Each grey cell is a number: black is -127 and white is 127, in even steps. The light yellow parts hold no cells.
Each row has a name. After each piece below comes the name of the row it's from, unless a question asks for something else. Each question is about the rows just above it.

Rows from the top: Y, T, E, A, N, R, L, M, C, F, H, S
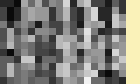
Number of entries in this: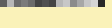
15
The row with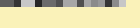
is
C

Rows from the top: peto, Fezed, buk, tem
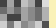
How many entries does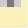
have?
3
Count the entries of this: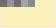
5
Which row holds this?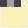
peto
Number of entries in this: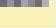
7
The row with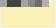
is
buk
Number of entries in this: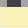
4
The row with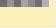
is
Fezed

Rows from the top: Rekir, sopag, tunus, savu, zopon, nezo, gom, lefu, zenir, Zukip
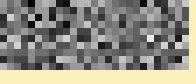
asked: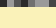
Zukip
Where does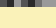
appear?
Zukip
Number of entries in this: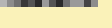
14
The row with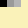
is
Rekir
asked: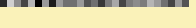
tunus

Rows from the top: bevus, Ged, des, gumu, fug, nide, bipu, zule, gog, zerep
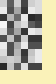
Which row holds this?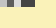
zerep
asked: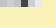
gog
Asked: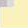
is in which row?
gumu
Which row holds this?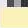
Ged
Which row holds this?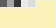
fug
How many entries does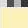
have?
4
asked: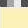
bipu

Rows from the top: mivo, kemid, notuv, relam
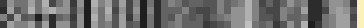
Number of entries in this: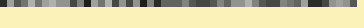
51
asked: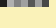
mivo
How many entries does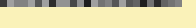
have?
26
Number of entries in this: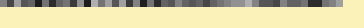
49
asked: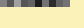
relam

